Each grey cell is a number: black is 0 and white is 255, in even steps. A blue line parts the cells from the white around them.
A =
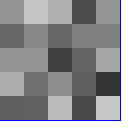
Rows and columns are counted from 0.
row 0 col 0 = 147
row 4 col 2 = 187
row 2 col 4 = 166
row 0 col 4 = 149
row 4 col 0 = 95
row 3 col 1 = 111
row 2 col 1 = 148
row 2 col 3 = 100

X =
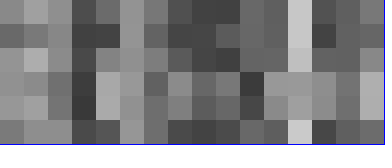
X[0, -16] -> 137
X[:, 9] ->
[65, 91, 64, 120, 103, 75]
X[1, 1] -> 121
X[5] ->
[122, 142, 142, 74, 85, 150, 110, 74, 67, 75, 104, 94, 202, 71, 95, 108]
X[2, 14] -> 97
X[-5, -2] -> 97
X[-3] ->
[145, 139, 112, 61, 168, 152, 97, 139, 103, 120, 59, 152, 153, 142, 115, 175]
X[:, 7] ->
[80, 69, 90, 139, 127, 74]
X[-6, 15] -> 120
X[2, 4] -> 131
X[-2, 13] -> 140
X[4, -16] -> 151
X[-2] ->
[151, 160, 116, 57, 170, 145, 110, 127, 92, 103, 71, 138, 159, 140, 111, 174]
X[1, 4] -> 67
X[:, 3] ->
[77, 65, 73, 61, 57, 74]
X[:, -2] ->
[95, 97, 97, 115, 111, 95]
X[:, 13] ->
[82, 67, 98, 142, 140, 71]
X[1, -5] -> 96
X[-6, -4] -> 199
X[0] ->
[137, 160, 143, 77, 107, 147, 119, 80, 66, 65, 104, 95, 199, 82, 95, 120]

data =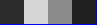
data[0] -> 43
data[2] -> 140

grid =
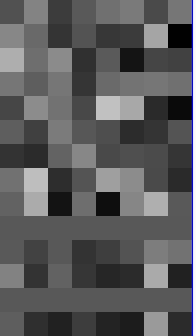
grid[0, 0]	81
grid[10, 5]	83
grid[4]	[70, 140, 114, 72, 193, 168, 42, 10]
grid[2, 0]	174
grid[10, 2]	88
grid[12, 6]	88
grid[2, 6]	69
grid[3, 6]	118
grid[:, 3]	[89, 83, 48, 53, 72, 87, 135, 84, 110, 88, 51, 54, 88, 61]
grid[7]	[113, 190, 45, 84, 159, 140, 74, 42]
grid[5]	[94, 64, 123, 87, 78, 44, 52, 84]
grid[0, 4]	112
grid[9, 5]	88
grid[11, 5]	43
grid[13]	[94, 47, 33, 61, 35, 28, 154, 43]
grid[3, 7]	112
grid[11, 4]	38
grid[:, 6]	[74, 165, 69, 118, 42, 52, 75, 74, 175, 88, 125, 170, 88, 154]
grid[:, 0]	[81, 135, 174, 118, 70, 94, 51, 113, 98, 88, 89, 130, 88, 94]
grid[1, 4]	55
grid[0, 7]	118
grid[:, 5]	[122, 59, 20, 115, 168, 44, 79, 140, 134, 88, 83, 43, 88, 28]
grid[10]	[89, 66, 88, 51, 62, 83, 125, 114]
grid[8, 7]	89

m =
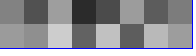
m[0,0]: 130
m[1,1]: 143
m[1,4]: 193
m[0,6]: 92
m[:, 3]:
[43, 98]
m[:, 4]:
[75, 193]

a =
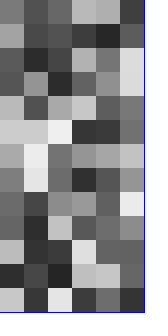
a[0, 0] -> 122
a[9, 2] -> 194
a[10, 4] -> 99
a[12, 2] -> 229
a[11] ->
[46, 71, 37, 191, 198, 102]
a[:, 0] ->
[122, 163, 90, 85, 186, 204, 170, 126, 107, 101, 188, 46, 200]
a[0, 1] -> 81
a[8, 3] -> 153
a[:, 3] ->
[185, 61, 178, 98, 199, 54, 149, 48, 153, 88, 223, 191, 60]
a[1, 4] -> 39
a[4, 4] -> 93
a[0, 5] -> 63
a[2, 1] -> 44
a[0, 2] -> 103
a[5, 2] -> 239
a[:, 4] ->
[175, 39, 117, 144, 93, 58, 166, 85, 96, 109, 99, 198, 109]
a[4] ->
[186, 81, 169, 199, 93, 120]
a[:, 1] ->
[81, 73, 44, 148, 81, 204, 236, 229, 70, 46, 51, 71, 55]
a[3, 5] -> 219

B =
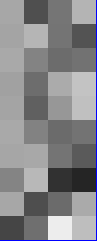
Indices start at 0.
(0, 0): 167
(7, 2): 49
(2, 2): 108
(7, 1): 184
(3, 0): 161
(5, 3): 115
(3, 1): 109
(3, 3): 195
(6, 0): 166
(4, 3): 192
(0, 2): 117
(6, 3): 90

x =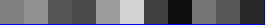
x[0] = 128
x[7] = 14
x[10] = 39
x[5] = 211

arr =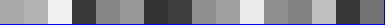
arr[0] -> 170
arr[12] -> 130
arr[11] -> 143
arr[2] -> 240
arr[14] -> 54
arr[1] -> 179
